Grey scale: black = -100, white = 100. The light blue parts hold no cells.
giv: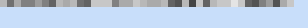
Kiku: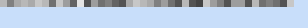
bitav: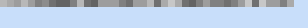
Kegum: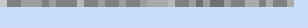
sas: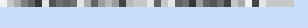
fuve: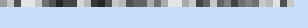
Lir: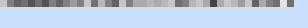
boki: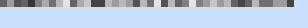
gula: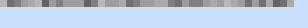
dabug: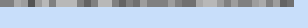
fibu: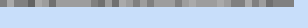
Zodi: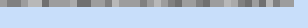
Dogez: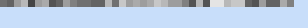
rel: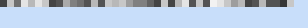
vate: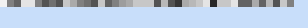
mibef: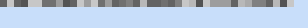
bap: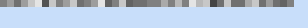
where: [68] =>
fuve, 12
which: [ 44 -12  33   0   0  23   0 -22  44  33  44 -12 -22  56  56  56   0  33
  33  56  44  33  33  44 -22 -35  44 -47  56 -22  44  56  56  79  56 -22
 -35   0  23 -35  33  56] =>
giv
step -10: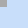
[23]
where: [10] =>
bitav, 7
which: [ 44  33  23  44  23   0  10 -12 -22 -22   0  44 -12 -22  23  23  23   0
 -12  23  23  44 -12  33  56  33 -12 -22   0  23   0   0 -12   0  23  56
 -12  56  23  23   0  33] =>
bitav

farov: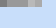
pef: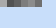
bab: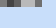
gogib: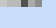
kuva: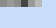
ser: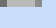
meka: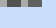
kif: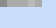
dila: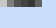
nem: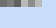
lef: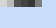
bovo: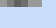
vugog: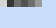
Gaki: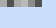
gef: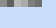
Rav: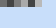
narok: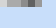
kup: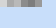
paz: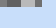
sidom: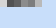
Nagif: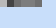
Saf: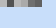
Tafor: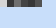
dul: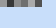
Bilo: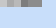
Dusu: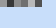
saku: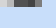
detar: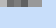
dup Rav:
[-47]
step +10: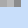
[43 55 20]
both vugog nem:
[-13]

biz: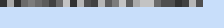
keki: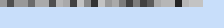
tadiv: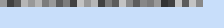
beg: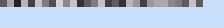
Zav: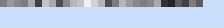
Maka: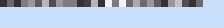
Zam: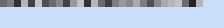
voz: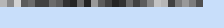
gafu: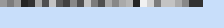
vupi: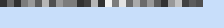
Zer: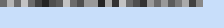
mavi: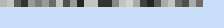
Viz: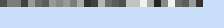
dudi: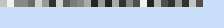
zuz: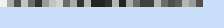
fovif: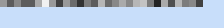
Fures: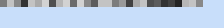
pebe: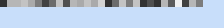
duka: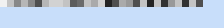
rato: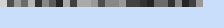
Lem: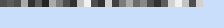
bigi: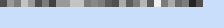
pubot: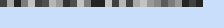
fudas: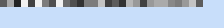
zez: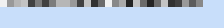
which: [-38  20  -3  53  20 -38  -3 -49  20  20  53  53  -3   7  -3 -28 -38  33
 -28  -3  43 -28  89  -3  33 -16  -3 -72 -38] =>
bigi
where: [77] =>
vupi, 18
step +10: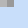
[53 30]
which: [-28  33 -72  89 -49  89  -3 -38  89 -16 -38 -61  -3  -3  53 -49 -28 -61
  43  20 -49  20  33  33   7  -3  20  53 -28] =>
fudas
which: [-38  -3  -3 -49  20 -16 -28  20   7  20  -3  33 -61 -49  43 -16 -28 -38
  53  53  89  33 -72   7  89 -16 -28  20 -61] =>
Viz
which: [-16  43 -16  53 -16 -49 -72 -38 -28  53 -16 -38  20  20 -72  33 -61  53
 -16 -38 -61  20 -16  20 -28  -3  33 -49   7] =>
Zer

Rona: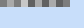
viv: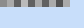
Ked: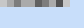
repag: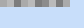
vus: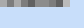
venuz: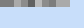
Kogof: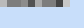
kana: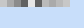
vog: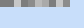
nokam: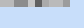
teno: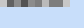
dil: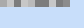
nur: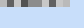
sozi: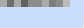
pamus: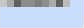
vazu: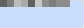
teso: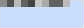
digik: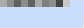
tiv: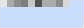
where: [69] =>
tiv, 10
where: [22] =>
nokam, 10
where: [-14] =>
sozi, 2

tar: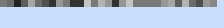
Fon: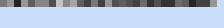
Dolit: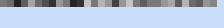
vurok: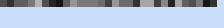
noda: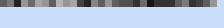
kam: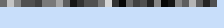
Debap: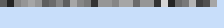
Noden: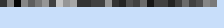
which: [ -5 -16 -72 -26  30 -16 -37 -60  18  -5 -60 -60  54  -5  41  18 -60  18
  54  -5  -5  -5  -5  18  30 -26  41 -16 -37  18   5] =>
tar
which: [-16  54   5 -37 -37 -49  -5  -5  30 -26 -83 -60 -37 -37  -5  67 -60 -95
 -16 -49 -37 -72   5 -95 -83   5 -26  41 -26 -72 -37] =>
kam
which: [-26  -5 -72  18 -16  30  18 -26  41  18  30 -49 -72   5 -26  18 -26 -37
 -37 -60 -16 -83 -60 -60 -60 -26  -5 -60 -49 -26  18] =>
noda

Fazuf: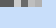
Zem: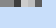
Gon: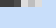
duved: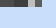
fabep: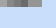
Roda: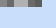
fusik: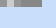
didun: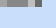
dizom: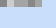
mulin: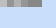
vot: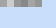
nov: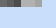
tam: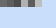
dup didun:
[6]
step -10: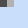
[-50  29]
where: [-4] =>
fabep, 3
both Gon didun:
[49]
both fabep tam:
[-17]

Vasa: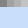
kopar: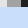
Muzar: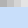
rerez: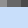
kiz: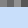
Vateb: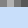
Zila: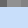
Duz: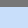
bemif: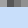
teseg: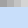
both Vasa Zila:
[3]
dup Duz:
[-7]
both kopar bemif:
[27]
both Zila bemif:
[14]

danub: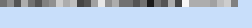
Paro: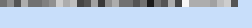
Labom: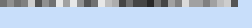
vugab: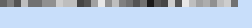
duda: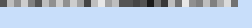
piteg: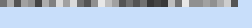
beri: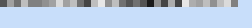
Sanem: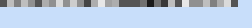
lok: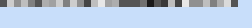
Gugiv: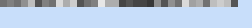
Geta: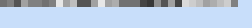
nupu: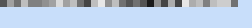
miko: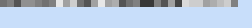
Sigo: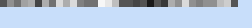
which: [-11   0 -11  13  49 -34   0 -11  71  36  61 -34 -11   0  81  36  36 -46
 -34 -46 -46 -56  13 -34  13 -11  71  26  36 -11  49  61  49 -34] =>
Gugiv
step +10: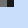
[ -1 -70]
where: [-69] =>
Labom, 22
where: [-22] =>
vugab, 1
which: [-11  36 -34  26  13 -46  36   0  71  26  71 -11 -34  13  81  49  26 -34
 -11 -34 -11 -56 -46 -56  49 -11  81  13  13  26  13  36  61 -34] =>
piteg
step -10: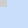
[51]

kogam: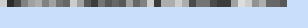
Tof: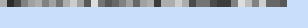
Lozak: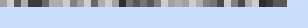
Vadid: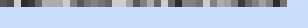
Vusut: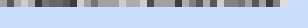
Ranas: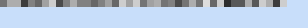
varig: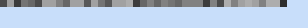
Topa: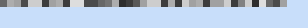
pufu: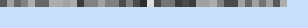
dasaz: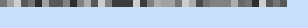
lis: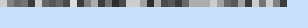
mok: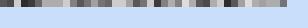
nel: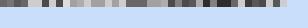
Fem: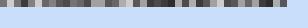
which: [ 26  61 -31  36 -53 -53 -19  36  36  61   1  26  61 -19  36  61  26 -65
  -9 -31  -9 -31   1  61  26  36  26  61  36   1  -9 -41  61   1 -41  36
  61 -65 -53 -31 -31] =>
Lozak
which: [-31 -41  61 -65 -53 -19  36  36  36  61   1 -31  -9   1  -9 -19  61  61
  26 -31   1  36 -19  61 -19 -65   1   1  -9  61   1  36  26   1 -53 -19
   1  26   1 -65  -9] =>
Vadid
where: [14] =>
kogam, 37
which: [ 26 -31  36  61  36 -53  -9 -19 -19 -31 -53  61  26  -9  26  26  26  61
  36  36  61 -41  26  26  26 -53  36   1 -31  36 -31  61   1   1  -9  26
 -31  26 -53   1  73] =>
Vusut
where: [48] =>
Tof, 36
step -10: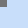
[-19]
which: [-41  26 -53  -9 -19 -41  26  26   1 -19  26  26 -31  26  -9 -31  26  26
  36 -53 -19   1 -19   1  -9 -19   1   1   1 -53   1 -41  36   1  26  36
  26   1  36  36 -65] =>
varig

